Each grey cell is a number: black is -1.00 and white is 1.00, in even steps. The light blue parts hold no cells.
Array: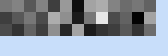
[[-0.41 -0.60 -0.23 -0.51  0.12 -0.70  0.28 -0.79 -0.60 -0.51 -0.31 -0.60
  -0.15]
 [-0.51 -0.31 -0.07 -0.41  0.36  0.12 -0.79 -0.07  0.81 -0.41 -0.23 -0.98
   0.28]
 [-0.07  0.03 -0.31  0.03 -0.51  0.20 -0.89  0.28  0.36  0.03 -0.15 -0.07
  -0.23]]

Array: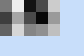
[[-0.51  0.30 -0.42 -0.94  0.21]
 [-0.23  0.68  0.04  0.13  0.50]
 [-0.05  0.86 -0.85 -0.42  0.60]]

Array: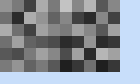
[[-0.12 -0.66  0.35  0.16 -0.22  0.06 -0.49 -0.66  0.06 -0.49]
 [-0.31 -0.40 -0.04  0.26  0.06 -0.40  0.26 -0.66  0.43  0.26]
 [ 0.35 -0.12 -0.49  0.26  0.06 -0.04  0.26  0.06 -0.31  0.26]
 [ 0.16 -0.04 -0.49  0.35 -0.04  0.53  0.06  0.43 -0.31  0.06]
 [-0.04  0.16 -0.22 -0.04 -0.31 -0.76 -0.57 -0.12 -0.76 -0.57]
 [-0.12  0.26 -0.22 -0.31 -0.40 -0.66 -0.57  0.16 -0.66 -0.57]]

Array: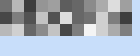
[[-0.44 -0.01 -0.36  0.53 -0.36  0.73 -0.19 -0.11  0.63 -0.01 -0.52]
 [-0.11  0.44 -0.52  0.17  0.25 -0.27 -0.19  0.09  0.34  0.73  0.25]
 [ 0.44  0.63 -0.19  0.09  0.53 -0.44 -0.01  0.91  0.63  0.34 -0.01]]

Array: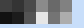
[[-0.87 -0.78 -0.34  0.80 -0.09  0.36]
 [-0.50 -0.59 -0.42  0.09 -0.18  0.01]]

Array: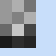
[[-0.80 -0.64 -0.72]
 [ 0.19  0.01  0.37]
 [ 0.19  0.37 -0.09]
 [-0.18  0.55 -0.46]]
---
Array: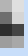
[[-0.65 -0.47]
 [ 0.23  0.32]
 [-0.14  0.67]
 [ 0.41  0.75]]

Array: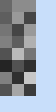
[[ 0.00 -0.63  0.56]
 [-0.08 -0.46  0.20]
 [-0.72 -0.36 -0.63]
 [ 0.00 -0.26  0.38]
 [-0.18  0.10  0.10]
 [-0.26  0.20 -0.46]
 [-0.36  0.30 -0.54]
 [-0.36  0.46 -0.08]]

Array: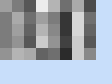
[[ 0.25 -0.03 -0.32  0.85  0.41 -0.13  0.33 -0.41]
 [-0.03  0.15 -0.32  0.59  0.15 -0.49  0.59 -0.32]
 [-0.03  0.25 -0.22  0.41  0.07 -0.58  0.68 -0.22]
 [-0.03  0.33 -0.13  0.25 -0.03 -0.58  0.68 -0.13]
 [ 0.15  0.41  0.33 -0.22 -0.13 -0.66  0.59  0.07]]

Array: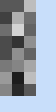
[[ 0.21 -0.77  0.48]
 [ 0.04 -0.68 -0.31]
 [-0.41 -0.60  0.12]
 [-0.31 -0.31  0.48]
 [-0.05  0.04  0.30]
 [-0.41  0.12 -0.22]
 [-0.50  0.38 -0.14]
 [-0.14  0.66 -0.22]]

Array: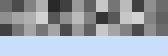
[[-0.16 -0.41  0.02  0.38 -0.68 -0.50  0.20 -0.24  0.56 -0.08  0.47 -0.50
   0.12 -0.16]
 [-0.50 -0.08  0.29 -0.08  0.29 -0.41  0.20 -0.24  0.56  0.29  0.02 -0.41
   0.12 -0.16]
 [ 0.12  0.29  0.38  0.65 -0.32  0.12  0.47  0.02 -0.60 -0.32  0.56  0.65
   0.02 -0.24]]

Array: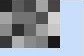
[[ 0.08 -0.63 -0.20  0.28  0.56]
 [-0.73 -0.29 -0.46  0.28 -0.46]
 [ 0.28 -0.10 -0.10 -0.37  0.65]
 [-0.55  0.37  0.08 -0.02 -0.81]]
